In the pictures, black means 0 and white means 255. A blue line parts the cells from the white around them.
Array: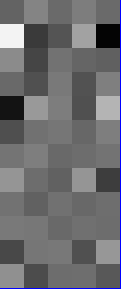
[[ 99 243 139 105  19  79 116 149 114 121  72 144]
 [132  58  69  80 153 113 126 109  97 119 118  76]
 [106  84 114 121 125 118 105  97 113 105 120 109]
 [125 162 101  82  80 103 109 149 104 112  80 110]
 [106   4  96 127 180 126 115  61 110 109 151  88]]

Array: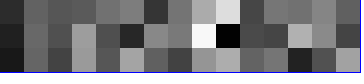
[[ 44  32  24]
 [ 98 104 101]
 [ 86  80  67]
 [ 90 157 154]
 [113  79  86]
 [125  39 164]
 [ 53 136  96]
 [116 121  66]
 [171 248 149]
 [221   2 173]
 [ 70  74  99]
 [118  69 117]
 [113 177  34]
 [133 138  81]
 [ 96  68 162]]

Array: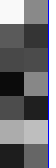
[[249  90  72  11  76 172  29]
 [137  52  75 135  31 190 102]]

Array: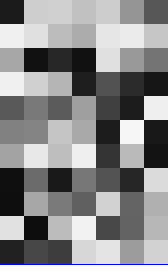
[[ 27 240 167 240  89 129 163  15  14 225  33]
 [206 224  17 208 121 132 232 107 167  13  71]
 [208 188  39 181  91 197 190  25 122 188  61]
 [193 172  17  30 159 169 239 119  96 242 215]
 [205 230 224  82  64  28  52  83 210  72 228]
 [149 235 153  43  28 246 186  38 100  99 156]
 [ 87 198 116  22 239  24  19 219 176 183 210]]

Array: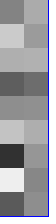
[[131 203 175  94 142 195  49 238  90]
 [171 155 177 109 144 174 150 135 142]]

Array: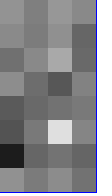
[[147 138 112 141  90  83  28 145]
 [127 124 137 109 105 121 102 123]
 [151 144 169  87 114 223 115 140]
 [137 102 105 130 121 133 101 114]]
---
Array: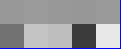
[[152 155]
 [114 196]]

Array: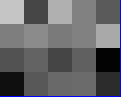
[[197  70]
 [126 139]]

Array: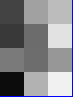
[[ 67 161]
 [ 57 108]]

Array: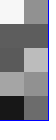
[[247 145]
 [ 93  93]]

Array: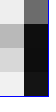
[[238 108]
 [185  14]]

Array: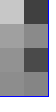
[[199  64]
 [160 138]]

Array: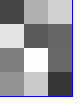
[[ 68 176]
 [227  91]]
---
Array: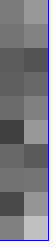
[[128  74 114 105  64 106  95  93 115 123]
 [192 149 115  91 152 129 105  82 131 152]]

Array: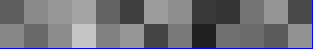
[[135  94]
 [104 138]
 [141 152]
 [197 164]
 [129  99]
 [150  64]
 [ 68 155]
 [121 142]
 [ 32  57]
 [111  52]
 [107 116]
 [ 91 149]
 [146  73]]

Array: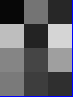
[[122 133 190   7]
 [ 61  69  35 116]
 [ 47 159 213  39]]

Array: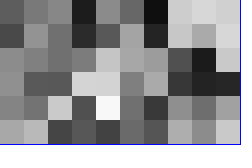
[[168 132 144 140  73  93]
 [185 115  89 128 147 121]
 [ 69 202  88 112 112 135]
 [ 87  80 212 124  43  28]
 [ 66 248 211 197  88 139]
 [106 112 127 167 164 103]
 [ 85  57 170 156  36  15]
 [174 143  55  80 199 205]
 [140 110  35  27 170 215]
 [201 161  38 201 215 208]]

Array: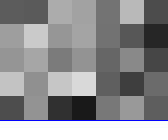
[[ 77 195 149 158  92]
 [147 144 166 202  90]
 [ 48 198 123 150 172]
 [ 25 217 147 164 162]
 [120  95 102 114 115]
 [153  62 137  87 185]
 [ 94 107  70  38  76]]

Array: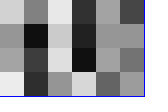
[[236 164 150 210]
 [ 46  61  15 129]
 [149 223 203 232]
 [215  16  33  49]
 [100 162 150 163]
 [156 115 149  70]]
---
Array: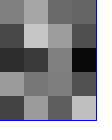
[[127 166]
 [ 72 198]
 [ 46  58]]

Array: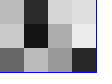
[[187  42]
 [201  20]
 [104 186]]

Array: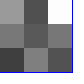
[[154  80]
 [120  89]
 [ 63 127]]

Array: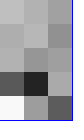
[[191 178]
 [174 183]
 [178 150]]

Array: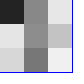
[[ 35 136]
 [229 141]
 [215 119]]

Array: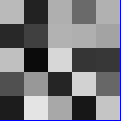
[[186  34]
 [ 40  64]
 [192  11]]

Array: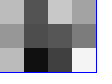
[[188  83]
 [151  77]
 [187  16]]

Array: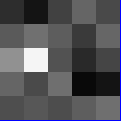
[[ 45  20]
 [ 90 112]
 [145 245]]
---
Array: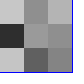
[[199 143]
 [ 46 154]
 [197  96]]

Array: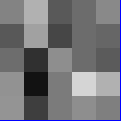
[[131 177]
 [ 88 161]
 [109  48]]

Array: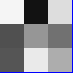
[[245  18]
 [ 80 150]
 [ 85 234]]

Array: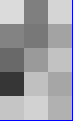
[[219 127]
 [131 120]
 [105 154]]

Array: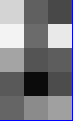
[[212  96]
 [243 107]
 [164  84]]

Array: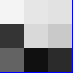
[[244 230]
 [ 52 217]
 [ 99  16]]
